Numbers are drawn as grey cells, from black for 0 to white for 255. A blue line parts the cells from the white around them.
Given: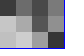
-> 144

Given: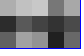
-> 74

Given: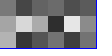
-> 139

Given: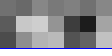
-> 164

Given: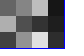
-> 30

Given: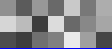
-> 166

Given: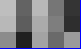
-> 46

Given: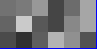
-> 166

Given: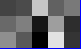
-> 45
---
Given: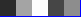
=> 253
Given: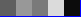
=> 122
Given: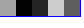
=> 37
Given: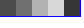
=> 178
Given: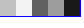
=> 97
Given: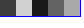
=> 25
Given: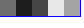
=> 69
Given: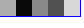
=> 138
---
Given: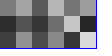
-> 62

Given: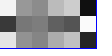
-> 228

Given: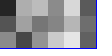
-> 139

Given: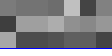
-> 167

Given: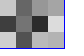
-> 207

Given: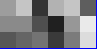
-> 87

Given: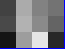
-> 21

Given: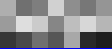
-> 55

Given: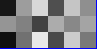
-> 15

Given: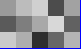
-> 202
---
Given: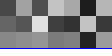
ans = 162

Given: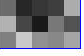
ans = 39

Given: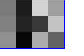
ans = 28

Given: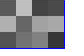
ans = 191

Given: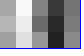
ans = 249

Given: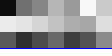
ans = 112

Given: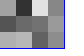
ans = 50
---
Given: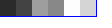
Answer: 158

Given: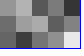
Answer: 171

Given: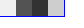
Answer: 83

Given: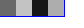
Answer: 105

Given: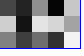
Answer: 214

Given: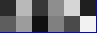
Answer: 185

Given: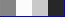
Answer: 133

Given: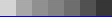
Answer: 144

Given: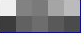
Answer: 165

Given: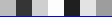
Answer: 207
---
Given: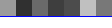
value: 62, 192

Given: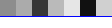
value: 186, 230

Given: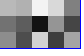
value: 19, 243

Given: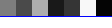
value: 25, 248

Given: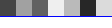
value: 239, 239

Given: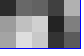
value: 208, 222

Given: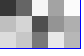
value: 79, 251

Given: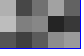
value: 135, 189
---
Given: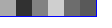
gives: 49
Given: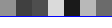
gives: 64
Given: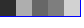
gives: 174
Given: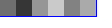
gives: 54
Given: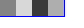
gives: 216
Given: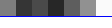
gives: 53
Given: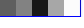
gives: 130
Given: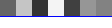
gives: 197
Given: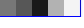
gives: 87
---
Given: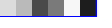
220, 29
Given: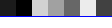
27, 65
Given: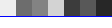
238, 39
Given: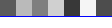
91, 77
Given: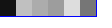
18, 118
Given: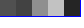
80, 37
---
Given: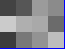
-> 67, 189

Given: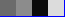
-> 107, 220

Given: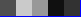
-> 79, 50

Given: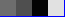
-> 109, 225

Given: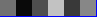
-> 113, 135

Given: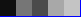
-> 15, 196

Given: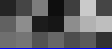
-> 36, 49

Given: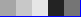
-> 166, 117
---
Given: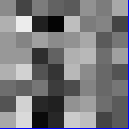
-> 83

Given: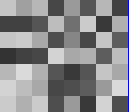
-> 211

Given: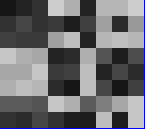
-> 91

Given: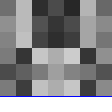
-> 75

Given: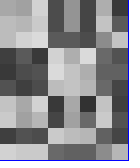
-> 63
